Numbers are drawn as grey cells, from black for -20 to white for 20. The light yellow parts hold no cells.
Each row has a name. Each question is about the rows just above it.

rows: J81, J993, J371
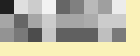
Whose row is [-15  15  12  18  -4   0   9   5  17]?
J81
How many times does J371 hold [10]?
1
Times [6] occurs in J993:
4
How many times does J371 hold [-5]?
3

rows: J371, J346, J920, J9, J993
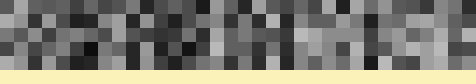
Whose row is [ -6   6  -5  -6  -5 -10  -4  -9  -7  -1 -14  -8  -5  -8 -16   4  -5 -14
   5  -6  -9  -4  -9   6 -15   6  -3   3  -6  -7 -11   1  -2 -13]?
J371

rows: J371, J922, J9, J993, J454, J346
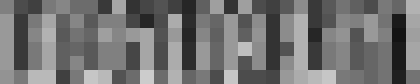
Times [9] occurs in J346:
4
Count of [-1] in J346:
4
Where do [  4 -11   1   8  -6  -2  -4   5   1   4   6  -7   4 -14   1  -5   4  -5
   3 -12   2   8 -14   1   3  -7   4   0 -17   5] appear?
J9
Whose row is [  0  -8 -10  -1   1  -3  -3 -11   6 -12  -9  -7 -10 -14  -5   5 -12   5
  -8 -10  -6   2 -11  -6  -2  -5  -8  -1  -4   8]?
J371
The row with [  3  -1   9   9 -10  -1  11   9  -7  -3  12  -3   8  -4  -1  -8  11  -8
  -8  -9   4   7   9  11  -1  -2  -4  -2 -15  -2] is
J346
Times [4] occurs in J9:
5

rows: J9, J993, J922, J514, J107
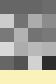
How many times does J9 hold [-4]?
3
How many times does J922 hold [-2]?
1
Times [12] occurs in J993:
1
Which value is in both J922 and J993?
[-2]
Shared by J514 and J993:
[7]
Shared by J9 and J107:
[-4]

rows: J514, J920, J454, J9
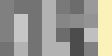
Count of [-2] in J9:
2
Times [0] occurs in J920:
1
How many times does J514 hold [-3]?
1
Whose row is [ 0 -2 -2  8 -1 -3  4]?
J514

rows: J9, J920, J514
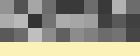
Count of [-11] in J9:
3
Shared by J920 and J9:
[6]
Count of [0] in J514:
1
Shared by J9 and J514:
[-3]
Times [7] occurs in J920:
2
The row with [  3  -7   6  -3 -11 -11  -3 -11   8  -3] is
J9

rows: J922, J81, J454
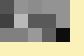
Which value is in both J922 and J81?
[3]
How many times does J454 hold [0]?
2
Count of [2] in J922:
1
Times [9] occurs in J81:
1
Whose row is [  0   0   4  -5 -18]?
J454
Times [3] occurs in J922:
3

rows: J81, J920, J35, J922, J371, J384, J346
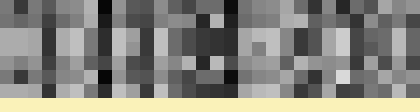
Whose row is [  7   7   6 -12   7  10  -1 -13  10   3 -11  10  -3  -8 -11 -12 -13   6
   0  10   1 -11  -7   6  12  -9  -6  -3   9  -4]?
J922
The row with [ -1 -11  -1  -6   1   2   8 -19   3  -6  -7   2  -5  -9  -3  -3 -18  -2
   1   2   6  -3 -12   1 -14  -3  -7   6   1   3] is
J81

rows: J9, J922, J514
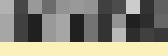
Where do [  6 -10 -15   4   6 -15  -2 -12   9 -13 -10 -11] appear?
J514
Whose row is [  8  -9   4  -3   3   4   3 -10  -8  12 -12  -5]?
J9

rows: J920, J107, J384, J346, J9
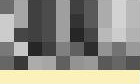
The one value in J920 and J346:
[-10]
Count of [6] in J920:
1

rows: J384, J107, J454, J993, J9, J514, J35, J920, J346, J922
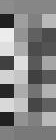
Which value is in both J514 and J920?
[11]
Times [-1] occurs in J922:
3
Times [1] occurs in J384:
3
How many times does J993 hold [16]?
0

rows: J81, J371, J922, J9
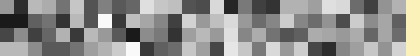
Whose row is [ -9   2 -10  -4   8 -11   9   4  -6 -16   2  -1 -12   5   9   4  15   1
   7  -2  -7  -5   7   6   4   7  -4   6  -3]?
J922
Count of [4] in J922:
3
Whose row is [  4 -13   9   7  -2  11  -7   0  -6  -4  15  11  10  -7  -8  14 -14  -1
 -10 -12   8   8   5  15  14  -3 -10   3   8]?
J81
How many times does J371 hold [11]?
0

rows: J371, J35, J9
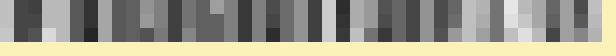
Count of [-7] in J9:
3
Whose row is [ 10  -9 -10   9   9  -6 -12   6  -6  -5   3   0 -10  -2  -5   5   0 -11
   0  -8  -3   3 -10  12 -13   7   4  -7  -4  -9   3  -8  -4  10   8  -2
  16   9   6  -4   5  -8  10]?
J371

